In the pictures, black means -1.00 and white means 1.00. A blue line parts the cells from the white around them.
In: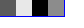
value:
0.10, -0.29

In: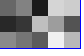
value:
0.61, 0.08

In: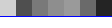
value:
-0.72, 0.64

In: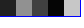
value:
0.56, -0.74

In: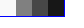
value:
-0.82, 0.95

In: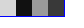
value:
-0.55, 0.69
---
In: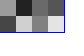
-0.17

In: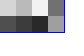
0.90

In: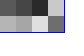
-0.67

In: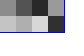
-0.68

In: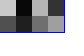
0.42

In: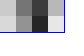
-0.53

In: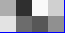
0.95

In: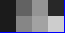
0.16
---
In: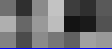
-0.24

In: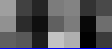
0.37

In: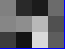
-0.85

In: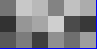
0.13

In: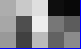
0.47

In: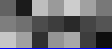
0.32

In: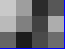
-0.78
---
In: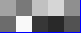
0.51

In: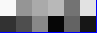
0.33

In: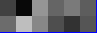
0.17

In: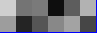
-0.04

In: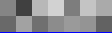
0.44

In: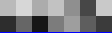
0.35
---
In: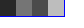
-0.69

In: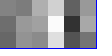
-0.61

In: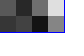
-0.85

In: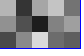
-0.77

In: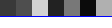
-0.91

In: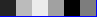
-0.99

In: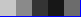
-0.82

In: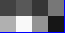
-0.83
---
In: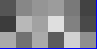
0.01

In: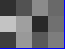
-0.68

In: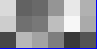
0.94

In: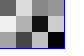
-0.86

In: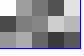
0.61

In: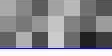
-0.23

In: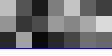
0.32
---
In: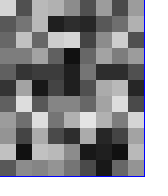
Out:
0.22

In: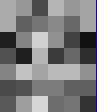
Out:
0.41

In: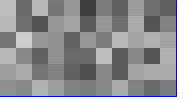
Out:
0.23

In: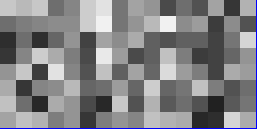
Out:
0.28

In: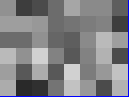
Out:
0.08
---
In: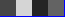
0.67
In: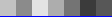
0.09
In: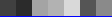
-0.66
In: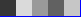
0.71
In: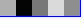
-0.97
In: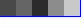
-0.21
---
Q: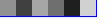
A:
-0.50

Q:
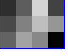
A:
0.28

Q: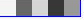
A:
-0.19

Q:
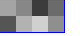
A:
0.40

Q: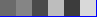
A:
0.04

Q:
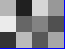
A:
0.47

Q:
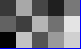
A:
0.53
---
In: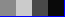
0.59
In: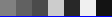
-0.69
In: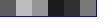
-0.79
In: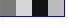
0.68
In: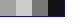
0.60
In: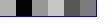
0.55
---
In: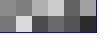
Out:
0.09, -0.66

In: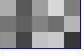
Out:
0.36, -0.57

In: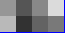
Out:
0.18, -0.05

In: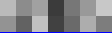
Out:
0.46, -0.02

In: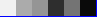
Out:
0.89, -0.92

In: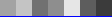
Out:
0.28, -0.54

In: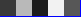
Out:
-0.55, -0.32

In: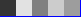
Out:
-0.59, 0.23
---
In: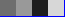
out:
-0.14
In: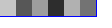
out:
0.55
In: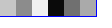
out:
0.55
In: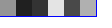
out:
0.17
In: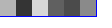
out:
0.42
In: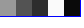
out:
0.20
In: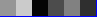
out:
0.18
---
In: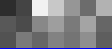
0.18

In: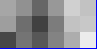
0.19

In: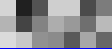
0.62

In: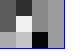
-0.62

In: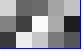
-0.16

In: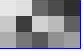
-0.19

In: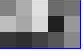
0.75

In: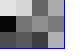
0.68

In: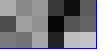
-0.56
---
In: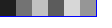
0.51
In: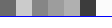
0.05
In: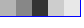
-0.60
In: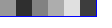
0.02
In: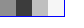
0.50
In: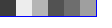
0.42
